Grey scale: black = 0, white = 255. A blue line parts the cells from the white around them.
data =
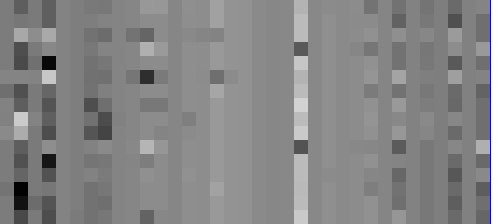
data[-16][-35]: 124
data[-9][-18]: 146
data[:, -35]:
[124, 124, 124, 124, 124, 132, 111, 130, 129, 138, 124, 124, 124, 116, 124, 124]
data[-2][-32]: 84
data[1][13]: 142
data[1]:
[124, 119, 122, 95, 131, 126, 126, 131, 132, 134, 140, 140, 134, 142, 141, 161, 147, 146, 138, 135, 136, 187, 136, 143, 138, 139, 139, 133, 98, 130, 120, 126, 80, 129, 111]
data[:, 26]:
[115, 139, 145, 118, 145, 149, 123, 145, 148, 145, 135, 145, 134, 126, 145, 145]
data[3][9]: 134
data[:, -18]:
[146, 146, 146, 146, 146, 146, 146, 146, 146, 146, 146, 146, 146, 146, 146, 146]
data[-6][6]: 130
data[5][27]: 133
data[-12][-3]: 89
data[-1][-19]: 147
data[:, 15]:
[161, 161, 131, 153, 153, 111, 166, 153, 153, 153, 153, 153, 153, 162, 153, 153]
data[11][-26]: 133
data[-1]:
[124, 73, 122, 77, 131, 123, 114, 119, 132, 134, 99, 135, 134, 142, 141, 153, 147, 146, 138, 135, 136, 201, 136, 143, 138, 140, 145, 133, 150, 130, 120, 126, 106, 129, 102]
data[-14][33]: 129
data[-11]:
[132, 132, 131, 199, 131, 126, 113, 112, 132, 118, 46, 122, 134, 142, 140, 111, 139, 146, 138, 135, 136, 179, 136, 143, 138, 140, 149, 133, 164, 130, 127, 126, 159, 129, 131]
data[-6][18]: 138
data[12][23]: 139
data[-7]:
[138, 172, 122, 77, 131, 126, 85, 68, 132, 134, 140, 132, 134, 139, 141, 153, 147, 146, 138, 135, 136, 202, 136, 143, 138, 140, 145, 133, 151, 130, 134, 126, 106, 129, 111]
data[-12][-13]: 136
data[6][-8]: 133
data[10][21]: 83
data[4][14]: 141
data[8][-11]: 138
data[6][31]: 126

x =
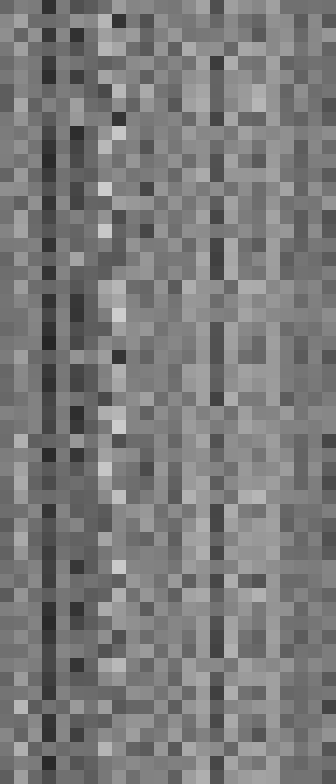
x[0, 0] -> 103
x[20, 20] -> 147
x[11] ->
[126, 114, 133, 42, 129, 74, 106, 135, 111, 150, 115, 124, 145, 109, 142, 81, 163, 120, 90, 155, 122, 98, 126, 126]
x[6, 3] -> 100
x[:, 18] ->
[135, 101, 89, 160, 114, 123, 173, 182, 100, 140, 115, 90, 148, 109, 110, 117, 120, 92, 134, 115, 171, 133, 149, 128, 104, 103, 153, 144, 121, 131, 151, 138, 116, 135, 147, 182, 113, 155, 152, 145, 150, 84, 178, 120, 120, 98, 104, 143, 153, 100, 149, 111, 84, 166, 117, 163]
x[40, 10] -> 130
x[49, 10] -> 139
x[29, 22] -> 138
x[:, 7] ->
[110, 182, 159, 181, 96, 164, 74, 102, 127, 148, 184, 135, 128, 205, 100, 146, 200, 126, 90, 93, 166, 154, 126, 92, 138, 157, 128, 132, 74, 174, 121, 149, 161, 199, 158, 138, 91, 86, 165, 118, 126, 107, 98, 171, 109, 143, 82, 166, 136, 104, 158, 93, 139, 181, 119, 120]
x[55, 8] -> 146
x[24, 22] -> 124
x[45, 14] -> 155
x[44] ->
[111, 113, 131, 42, 130, 71, 93, 109, 152, 144, 137, 119, 134, 129, 155, 81, 162, 135, 120, 155, 113, 112, 118, 127]
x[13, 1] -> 141
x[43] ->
[127, 133, 124, 51, 118, 51, 101, 171, 153, 136, 92, 141, 122, 145, 141, 114, 132, 149, 120, 148, 145, 103, 133, 118]
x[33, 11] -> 151
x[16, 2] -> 107
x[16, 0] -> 132
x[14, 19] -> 148
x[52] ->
[135, 100, 146, 50, 135, 63, 112, 139, 127, 158, 116, 123, 155, 108, 129, 99, 156, 117, 84, 144, 130, 104, 130, 147]
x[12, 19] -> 162
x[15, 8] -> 77
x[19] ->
[110, 113, 133, 52, 132, 94, 99, 93, 134, 144, 149, 113, 137, 118, 157, 70, 171, 123, 115, 157, 102, 114, 113, 126]
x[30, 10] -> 133
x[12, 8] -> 139
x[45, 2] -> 118
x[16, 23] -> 90
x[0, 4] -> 123
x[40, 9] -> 133
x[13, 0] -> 143
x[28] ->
[104, 115, 130, 69, 133, 115, 102, 74, 128, 141, 161, 110, 137, 116, 161, 66, 173, 122, 121, 158, 93, 119, 109, 124]
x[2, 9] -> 155
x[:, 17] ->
[144, 113, 125, 167, 118, 145, 154, 155, 104, 160, 143, 120, 150, 141, 128, 124, 140, 111, 117, 123, 172, 153, 163, 136, 129, 110, 161, 156, 122, 158, 163, 132, 143, 153, 150, 173, 123, 141, 157, 146, 161, 103, 161, 149, 135, 115, 108, 162, 155, 113, 139, 122, 117, 162, 131, 156]
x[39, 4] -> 114
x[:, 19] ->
[160, 145, 137, 137, 162, 154, 147, 148, 157, 135, 151, 155, 162, 135, 148, 163, 146, 159, 158, 157, 136, 151, 137, 154, 159, 154, 154, 156, 158, 132, 142, 157, 152, 139, 158, 139, 157, 161, 154, 163, 142, 153, 150, 148, 155, 160, 155, 136, 160, 160, 152, 156, 144, 136, 162, 160]
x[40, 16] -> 129
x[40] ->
[111, 120, 130, 66, 128, 55, 91, 126, 202, 133, 130, 129, 117, 157, 146, 121, 129, 161, 150, 142, 131, 126, 124, 133]

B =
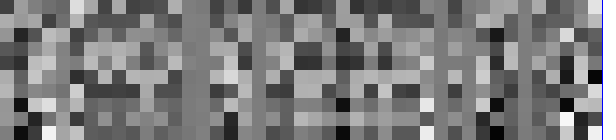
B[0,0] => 65
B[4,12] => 186
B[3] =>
[88, 77, 134, 170, 130, 80, 173, 166, 176, 166, 87, 137, 160, 121, 126, 169, 171, 77, 124, 163, 181, 77, 75, 146, 70, 79, 161, 76, 152, 167, 139, 123, 159, 131, 130, 73, 183, 125, 130, 154, 99, 150, 83]
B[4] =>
[66, 47, 188, 200, 132, 125, 186, 128, 183, 127, 80, 112, 186, 130, 125, 123, 194, 57, 124, 130, 187, 49, 51, 114, 41, 51, 124, 52, 122, 130, 201, 123, 123, 122, 191, 42, 186, 125, 167, 122, 38, 193, 120]
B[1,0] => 173
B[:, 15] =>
[66, 81, 140, 169, 123, 182, 61, 105, 144, 85]
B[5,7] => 180
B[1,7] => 81
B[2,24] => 35
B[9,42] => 240
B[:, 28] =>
[73, 85, 136, 152, 122, 180, 67, 108, 144, 88]
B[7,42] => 185
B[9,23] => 89
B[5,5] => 47
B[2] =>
[149, 37, 83, 188, 173, 65, 95, 140, 96, 143, 141, 128, 103, 127, 125, 140, 87, 165, 124, 131, 95, 171, 151, 128, 35, 169, 136, 157, 136, 143, 162, 121, 134, 129, 86, 24, 94, 126, 97, 126, 217, 74, 96]
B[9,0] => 126
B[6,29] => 59
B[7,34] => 202
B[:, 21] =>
[53, 156, 171, 77, 49, 173, 177, 129, 182, 127]
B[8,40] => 247
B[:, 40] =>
[104, 95, 217, 99, 38, 24, 110, 9, 247, 201]
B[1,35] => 166
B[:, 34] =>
[129, 180, 86, 130, 191, 204, 143, 202, 40, 57]
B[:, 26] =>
[72, 83, 136, 161, 124, 182, 65, 109, 143, 88]
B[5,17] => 175
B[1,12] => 78
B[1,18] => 126
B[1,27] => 173
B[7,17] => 146
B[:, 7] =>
[68, 81, 140, 166, 128, 180, 62, 110, 144, 89]
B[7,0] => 150
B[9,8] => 97
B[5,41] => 203
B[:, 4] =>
[103, 111, 173, 130, 132, 129, 115, 139, 157, 165]
